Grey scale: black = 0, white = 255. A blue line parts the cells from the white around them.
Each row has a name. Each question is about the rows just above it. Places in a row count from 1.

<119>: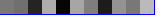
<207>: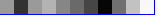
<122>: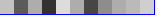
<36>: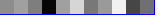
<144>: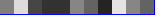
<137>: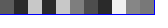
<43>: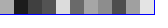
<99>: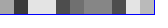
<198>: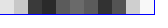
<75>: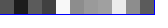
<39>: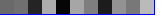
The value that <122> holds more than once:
[173]
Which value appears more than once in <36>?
[160]
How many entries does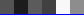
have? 6
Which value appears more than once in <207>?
[154]
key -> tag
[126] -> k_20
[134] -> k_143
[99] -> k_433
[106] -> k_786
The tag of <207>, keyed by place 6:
k_786

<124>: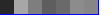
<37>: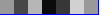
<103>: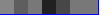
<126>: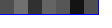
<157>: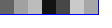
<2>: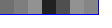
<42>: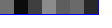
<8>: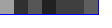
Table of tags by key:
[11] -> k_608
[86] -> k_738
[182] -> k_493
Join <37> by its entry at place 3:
k_493
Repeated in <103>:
[120]

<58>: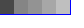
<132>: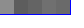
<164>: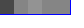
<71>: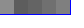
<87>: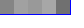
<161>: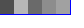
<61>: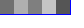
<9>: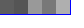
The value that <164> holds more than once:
[133]
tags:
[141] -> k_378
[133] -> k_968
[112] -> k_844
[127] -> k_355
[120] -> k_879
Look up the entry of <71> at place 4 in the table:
k_844

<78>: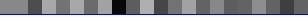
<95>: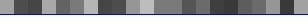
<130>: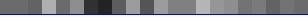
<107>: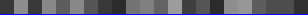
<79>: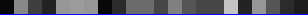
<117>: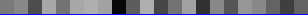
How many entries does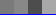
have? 4
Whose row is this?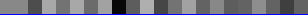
<78>
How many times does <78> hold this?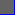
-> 4
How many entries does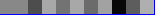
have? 11
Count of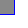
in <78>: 3
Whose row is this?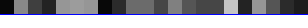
<79>
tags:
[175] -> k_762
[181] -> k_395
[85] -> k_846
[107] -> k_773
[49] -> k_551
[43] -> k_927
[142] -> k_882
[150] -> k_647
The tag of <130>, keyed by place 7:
k_551

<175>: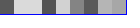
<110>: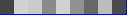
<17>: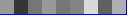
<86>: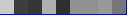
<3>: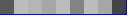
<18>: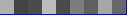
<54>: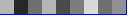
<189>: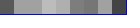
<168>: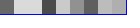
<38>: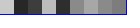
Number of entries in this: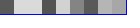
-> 9
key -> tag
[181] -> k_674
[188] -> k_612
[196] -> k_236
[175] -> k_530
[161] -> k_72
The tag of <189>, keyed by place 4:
k_612
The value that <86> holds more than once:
[145]

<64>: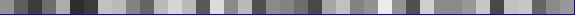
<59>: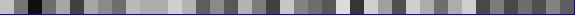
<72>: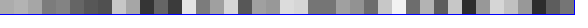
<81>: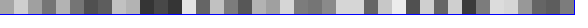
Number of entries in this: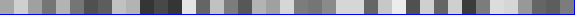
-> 41
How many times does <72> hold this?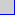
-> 0
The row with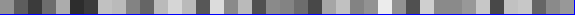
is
<64>
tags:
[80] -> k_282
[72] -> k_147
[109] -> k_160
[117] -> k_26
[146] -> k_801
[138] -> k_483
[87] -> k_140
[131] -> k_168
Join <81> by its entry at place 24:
k_483
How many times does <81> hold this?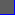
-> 2

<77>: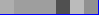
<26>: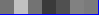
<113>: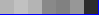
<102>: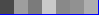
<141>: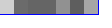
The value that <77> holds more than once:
[158]
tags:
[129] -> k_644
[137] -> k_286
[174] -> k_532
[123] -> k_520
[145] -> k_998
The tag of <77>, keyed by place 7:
k_998
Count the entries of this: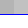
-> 2
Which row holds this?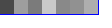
<102>
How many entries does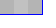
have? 3
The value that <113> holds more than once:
[180]
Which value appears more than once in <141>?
[101]

